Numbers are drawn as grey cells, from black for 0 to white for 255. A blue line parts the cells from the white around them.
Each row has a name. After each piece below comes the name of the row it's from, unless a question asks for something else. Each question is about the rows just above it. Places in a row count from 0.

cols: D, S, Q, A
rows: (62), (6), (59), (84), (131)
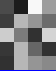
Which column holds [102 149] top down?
Q
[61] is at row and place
(6), 0
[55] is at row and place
(84), 0

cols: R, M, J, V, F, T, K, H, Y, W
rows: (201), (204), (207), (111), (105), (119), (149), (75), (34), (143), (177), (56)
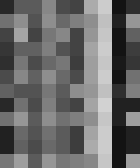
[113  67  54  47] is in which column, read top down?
R
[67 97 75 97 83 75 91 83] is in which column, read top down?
J
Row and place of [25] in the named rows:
(105), 8
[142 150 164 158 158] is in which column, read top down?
K

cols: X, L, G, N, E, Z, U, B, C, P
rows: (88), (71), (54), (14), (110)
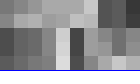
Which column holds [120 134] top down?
X
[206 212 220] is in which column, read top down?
E
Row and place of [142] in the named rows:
(14), 9
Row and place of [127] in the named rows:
(110), 3
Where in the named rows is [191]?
(71), 5
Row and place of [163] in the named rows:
(71), 4

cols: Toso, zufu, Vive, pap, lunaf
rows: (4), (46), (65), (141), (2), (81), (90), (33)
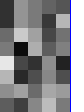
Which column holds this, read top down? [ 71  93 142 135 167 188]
pap
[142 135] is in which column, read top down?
pap
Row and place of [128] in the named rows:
(141), 4
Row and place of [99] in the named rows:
(4), 3
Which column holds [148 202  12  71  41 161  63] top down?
zufu
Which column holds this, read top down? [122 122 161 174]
Vive

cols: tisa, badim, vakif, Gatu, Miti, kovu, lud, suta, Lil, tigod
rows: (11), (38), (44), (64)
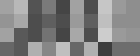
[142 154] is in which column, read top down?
Lil
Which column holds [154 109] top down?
Lil
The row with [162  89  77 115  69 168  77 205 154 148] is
(44)
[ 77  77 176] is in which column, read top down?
vakif
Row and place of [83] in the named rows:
(11), 2

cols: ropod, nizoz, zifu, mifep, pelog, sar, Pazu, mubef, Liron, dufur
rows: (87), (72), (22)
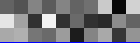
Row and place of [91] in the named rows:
(87), 3
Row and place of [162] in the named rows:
(72), 1
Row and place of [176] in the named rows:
(22), 1
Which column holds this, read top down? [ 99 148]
dufur

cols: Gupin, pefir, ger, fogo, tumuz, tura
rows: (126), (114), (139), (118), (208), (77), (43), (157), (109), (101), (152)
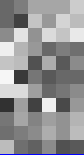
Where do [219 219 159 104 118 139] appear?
(43)
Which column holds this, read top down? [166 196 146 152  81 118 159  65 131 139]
ger
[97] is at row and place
(152), 2
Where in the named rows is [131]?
(109), 2

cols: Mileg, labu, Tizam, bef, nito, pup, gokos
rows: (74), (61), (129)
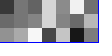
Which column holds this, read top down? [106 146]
Mileg
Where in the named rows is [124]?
(129), 6
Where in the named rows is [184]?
(61), 6
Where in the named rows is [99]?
(74), 2
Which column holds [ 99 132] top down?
Tizam
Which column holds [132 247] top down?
Tizam
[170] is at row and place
(129), 1

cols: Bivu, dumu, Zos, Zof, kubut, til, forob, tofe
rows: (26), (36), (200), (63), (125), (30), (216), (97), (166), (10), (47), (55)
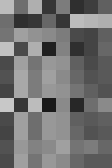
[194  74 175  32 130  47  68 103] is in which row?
(63)
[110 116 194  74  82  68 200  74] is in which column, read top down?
Bivu
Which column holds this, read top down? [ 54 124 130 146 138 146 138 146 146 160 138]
kubut
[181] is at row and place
(36), 6
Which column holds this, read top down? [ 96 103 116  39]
til

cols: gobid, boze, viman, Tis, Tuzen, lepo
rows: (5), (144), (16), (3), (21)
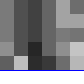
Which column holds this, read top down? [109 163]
lepo
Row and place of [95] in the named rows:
(21), 0
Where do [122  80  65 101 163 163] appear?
(144)

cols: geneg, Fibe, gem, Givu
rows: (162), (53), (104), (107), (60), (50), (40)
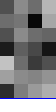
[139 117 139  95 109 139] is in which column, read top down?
Fibe
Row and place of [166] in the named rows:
(53), 3
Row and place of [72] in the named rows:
(107), 2
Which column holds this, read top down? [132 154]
gem
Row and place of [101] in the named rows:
(104), 3

